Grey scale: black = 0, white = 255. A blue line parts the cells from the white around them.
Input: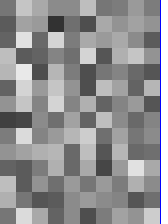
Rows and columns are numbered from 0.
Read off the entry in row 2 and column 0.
99
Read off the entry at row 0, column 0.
118
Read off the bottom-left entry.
118
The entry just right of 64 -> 70
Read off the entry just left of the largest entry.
182
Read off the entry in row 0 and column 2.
169
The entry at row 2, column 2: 105
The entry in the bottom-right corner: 205
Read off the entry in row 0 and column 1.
197
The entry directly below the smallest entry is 212
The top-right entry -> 124
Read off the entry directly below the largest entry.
212
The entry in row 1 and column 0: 91
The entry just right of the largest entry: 78
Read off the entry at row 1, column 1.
162
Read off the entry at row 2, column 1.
225
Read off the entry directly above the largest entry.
91
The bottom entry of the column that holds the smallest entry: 99
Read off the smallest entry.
50

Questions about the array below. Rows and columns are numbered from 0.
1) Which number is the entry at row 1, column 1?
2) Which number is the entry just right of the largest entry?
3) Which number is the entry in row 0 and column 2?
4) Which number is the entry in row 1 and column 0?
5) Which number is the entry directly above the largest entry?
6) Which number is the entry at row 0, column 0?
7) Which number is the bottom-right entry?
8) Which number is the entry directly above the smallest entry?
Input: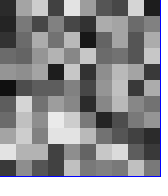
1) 121
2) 205
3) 205
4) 36
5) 157
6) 43
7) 121
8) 149

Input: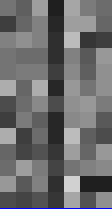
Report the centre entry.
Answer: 76
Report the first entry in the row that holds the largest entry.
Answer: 152
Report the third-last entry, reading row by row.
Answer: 166
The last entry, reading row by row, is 144
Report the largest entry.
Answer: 209
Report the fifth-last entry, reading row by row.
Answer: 82
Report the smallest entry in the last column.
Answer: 31
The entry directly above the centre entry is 39
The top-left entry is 116
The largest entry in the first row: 166
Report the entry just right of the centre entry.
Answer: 144
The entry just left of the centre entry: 137
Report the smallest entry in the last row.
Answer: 54
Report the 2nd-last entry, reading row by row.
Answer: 82
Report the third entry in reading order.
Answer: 158
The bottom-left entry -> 76
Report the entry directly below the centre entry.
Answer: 39
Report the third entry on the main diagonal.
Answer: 129
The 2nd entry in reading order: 95
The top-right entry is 108
